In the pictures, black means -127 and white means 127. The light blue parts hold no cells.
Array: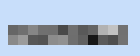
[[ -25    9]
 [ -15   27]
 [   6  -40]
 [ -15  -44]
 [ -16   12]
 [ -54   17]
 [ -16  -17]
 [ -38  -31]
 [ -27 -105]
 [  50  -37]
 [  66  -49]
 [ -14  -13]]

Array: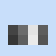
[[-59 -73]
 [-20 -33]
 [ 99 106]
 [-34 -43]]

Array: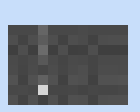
[[-55 -49 -64 -53 -52 -45 -55 -47]
 [-55 -60 -49 -57 -58 -61 -54 -60]
 [-55 -49 -64 -53 -52 -46 -56 -47]
 [-26 -35 -20 -39 -57 -30  86 -62]
 [-55 -49 -64 -53 -51 -46 -57 -47]
 [-55 -61 -49 -58 -57 -62 -57 -60]
 [-55 -49 -64 -53 -52 -46 -56 -47]
 [-53 -52 -63 -54 -49 -48 -59 -48]
 [-55 -61 -49 -58 -58 -62 -56 -60]
 [-55 -50 -64 -53 -51 -46 -57 -48]
 [-55 -49 -64 -53 -51 -46 -57 -47]
 [-55 -49 -64 -53 -52 -45 -55 -47]]

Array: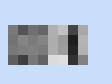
[[ -6 -11  -7 -32]
 [-43   5  -1 -64]
 [-16  -4   0  -7]
 [-25   5  -4 -28]
 [ 48  45  46  91]
 [ 65  26  29  95]
 [-58 -97 -91 -77]
 [ 40  51  49   1]]

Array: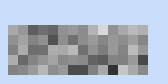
[[ 41  17   2  46   2]
 [ 23  35  44 -22   8]
 [-33   3 -17   5  26]
 [-16  16 -15  20  55]
 [-25 -45  45  36  13]
 [ 17  14  41   9  25]
 [ 24 -15  57  15 -51]
 [ 12  13 -14  10 -50]
 [ 52  26  17 -28   1]
 [ 88   6  -3 -35  40]
 [ 18  24  25   4 -77]
 [ 41  14   4   1  69]
 [ 57  30  59  26  40]
 [ 48   6  22 -54   9]]

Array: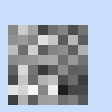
[[  7  17  61  12 -29 -54  98 -65]
 [ 75  26 -17  18  88  69  84  50]
 [ 35   5  78  22 -11 -19 118 -34]
 [-58  97 -32  38 -70  50   5  30]
 [-14  71   4  41 -34  63 109  32]
 [  3 -35  14 -15  11 -48 -97 -14]
 [-49  56 -32  24 -32 -19 -57  -2]
 [-13 -35  49 -12 -29 -66 -55 -39]]

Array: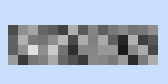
[[ -51  -29  -31   27]
 [  15   48   17  -69]
 [  37   -6   97   -8]
 [ -24  -12   14    1]
 [ -34   14   74   41]
 [ -62   55  -12  -24]
 [  46  -52  -80  -46]
 [ -37   44    6  -69]
 [   5    1    6   10]
 [ -32   40   24    7]
 [  -7  -31   24   -4]
 [   7  -87 -101   27]
 [ -11   48    8  -85]
 [  -7  -65   42   -4]
 [  14  -39  -55   46]]
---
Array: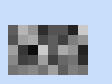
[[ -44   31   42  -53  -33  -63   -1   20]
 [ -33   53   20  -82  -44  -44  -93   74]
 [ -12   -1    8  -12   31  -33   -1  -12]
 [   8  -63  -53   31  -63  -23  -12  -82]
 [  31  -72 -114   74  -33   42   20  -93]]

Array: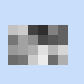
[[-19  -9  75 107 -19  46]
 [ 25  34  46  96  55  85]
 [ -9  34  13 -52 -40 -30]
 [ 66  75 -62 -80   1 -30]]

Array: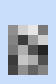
[[ 15  80 102  -7]
 [-68  70  47 -47]
 [  3 -68  27  80]
 [-58  15 -29   3]
 [ -7  47 -47 -92]]

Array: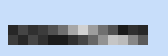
[[ -67  -88  -58  -79 -100 -100  -79  -58  -25   18   69   59    7  -37]
 [ -88  -58  -79  -67  -46  -15   39   81   29  -15  -46 -100  -79  -88]]

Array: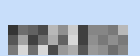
[[ -6  87 -17  87 -53  25  44 -41  25  15 -17   6]
 [-75 -17 -29 -53  56  15  75 -63   6   6  -6  56]
 [-41  35 -63 -17  44 -29  87 -63  15  -6  15  -6]]

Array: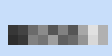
[[-82 -72   1 -11  30 -32 -20  20  88  49]
 [-72 -60 -20  11 -42   1 -42  39  97  49]]
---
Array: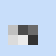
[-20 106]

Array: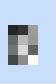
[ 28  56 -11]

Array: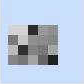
[16 12  2 -9]

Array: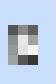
[-32 103  23]

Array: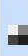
[  3 -60]

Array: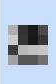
[ -52 -103   56   34]
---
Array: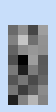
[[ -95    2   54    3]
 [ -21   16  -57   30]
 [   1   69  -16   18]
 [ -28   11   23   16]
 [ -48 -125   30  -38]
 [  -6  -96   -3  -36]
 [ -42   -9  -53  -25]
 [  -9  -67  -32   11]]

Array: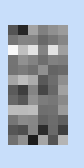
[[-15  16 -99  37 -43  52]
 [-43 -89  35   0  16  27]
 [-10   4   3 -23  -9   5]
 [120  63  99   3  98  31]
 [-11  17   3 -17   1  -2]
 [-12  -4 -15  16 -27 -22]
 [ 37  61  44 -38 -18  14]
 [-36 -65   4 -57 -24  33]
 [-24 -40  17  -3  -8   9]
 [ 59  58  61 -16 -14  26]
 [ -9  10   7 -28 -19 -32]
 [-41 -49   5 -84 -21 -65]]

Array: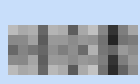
[[ 58  40  46 -24  56  43 -37  42  66 -13 -85 -28  12]
 [ 59  41  47 -24  52  45 -34  40  64   6 -75  -1  37]
 [  9  10  33 -36  25  24  11  23  18 -13 -91 -12  -4]
 [-23   4  -9 -24  16  -1  14 -20  50  -9 -24  25  11]
 [ 10   8  37 -32  26  24  11  24  18  -1 -75  -1  24]]

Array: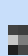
[[-95 -57]
 [-61 -66]
 [ 71  -2]]

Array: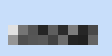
[[ 21 -48 -41 -38 -61 -19 -92 -95 -27]
 [ 97 -10 -43 -90 -33 -84  -3 -89 -55]]

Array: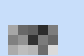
[[ 43  61  54 -19  90]
 [ 38 -23 -32 -84  -3]
 [  0  18 -78  -4 -26]]
